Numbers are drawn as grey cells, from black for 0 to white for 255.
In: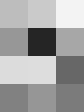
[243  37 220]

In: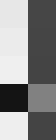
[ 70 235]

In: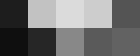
[84 90]

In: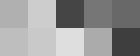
[104 171]

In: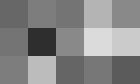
[137 219 101]

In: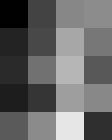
[140 167 113  29]
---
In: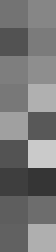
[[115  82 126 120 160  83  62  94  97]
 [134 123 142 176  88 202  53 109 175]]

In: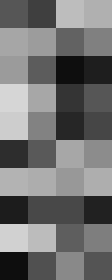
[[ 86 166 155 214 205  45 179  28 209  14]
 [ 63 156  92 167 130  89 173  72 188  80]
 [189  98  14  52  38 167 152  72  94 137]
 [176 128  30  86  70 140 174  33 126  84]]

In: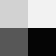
[[210  87]
 [242   5]]

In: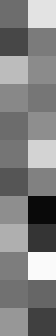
[[109  71 188 136 108 117  85 142 175 125 113 151]
 [227 123 139 118 142 211 129   9  52 250 102  64]]

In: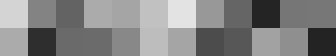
[[212 171]
 [131  46]
 [ 99 106]
 [171 107]
 [165 136]
 [193 189]
 [227 165]
 [152  76]
 [101  87]
 [ 36 162]
 [118 143]
 [119  35]]

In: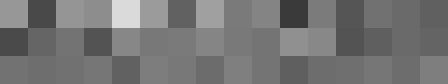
[[151  74 114]
 [ 73 101 110]
 [149 115 113]
 [141  83 118]
 [218 135  97]
 [155 120 125]
 [ 97 122 120]
 [160 133 108]
 [122 121 127]
 [132 116 116]
 [ 58 144  95]
 [123 136 109]
 [ 85  83 111]
 [113  95 118]
 [106 106 109]
 [ 96 100 126]]

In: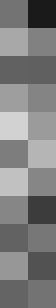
[[115 168  97 158 210 125 193 134  98 151 100]
 [ 26 129  96 132 155 181 134  60 119  82 115]]

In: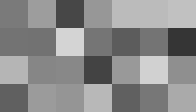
[[122 115 181  96]
 [157 114 134 155]
 [ 71 212 136 149]
 [151 117  67 184]
 [187  92 153  96]
 [187 116 209 119]
 [193  53 143 170]]
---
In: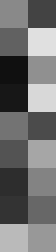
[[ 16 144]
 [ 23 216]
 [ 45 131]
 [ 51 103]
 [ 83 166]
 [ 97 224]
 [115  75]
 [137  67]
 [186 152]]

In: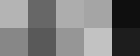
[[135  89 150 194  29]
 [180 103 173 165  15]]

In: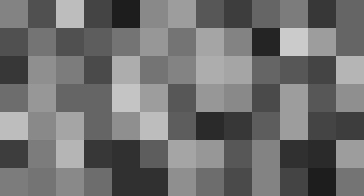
[[ 55 143 124  74 173 116 131 173 165 101  87  68 181]
 [ 61 124 181  55  48  93 165 151  87 131  48  42 157]
 [ 80 116  80  93 116 151 116 165 131  36 203 157 101]
 [109 151 101 101 196 157  87 151 137  74 157  87 143]
 [124 116 137 109  48  48 143 109  74 131  68  29 116]
 [131  80 189  68  29 137 157  87  61 101 124  55 101]
 [189 137 165 101 143 189  93  42  55  93 157  68  61]]

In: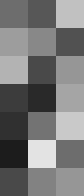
[[ 28 227 109]
 [ 48 115 201]
 [ 60  41 165]
 [ 73 130 150]
 [109  87 193]
 [157 136  81]
 [179  73 150]]

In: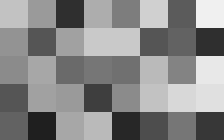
[[ 85 161 154  62 139 194 216 224]
 [ 98  31 167 186  39  77 118  55]
 [139 167 106 118 112 186 131 232]
 [147  85 161 201 201  85  98  47]
 [194 154  47 173 125 208  91 240]]

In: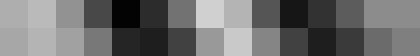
[[167 180 161 120  37  30  65 153 201 133  65  30  58 107 127]
 [174 186 146  72   3  44 114 208 180  85  22  50  92 140 140]]

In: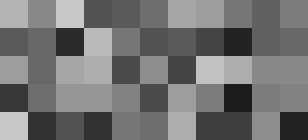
[[ 56 110 150 150 130  75 157 124  28 124 130]
 [ 90 104  43 185 118  82  90  69  35  97 104]
 [157 104 165 173  75 142  69 193 173 136 136]
 [179 136 200  82  90 110 165 157 118  97 124]
 [200  50  82  50 118 110 173  63  63 142  35]]

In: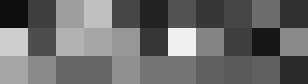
[[ 14  63 158 192  70  35  83  55  70 109  48]
 [165 138 103 103 144 117 117  96  90  96  42]
 [206  77 178 165 151  55 240 132  63  22 138]]

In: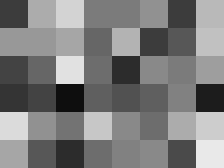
[[ 52  67  14  95  81  95 129  28]
 [ 60 172 211 123 123 145  60 185]
 [ 67 102 225 109  44 137 123 158]
 [152 152 166 102 179  60  87 193]
 [166  87  44 109 129 137  74 233]
 [219 145 115 199 137 109 172 205]]
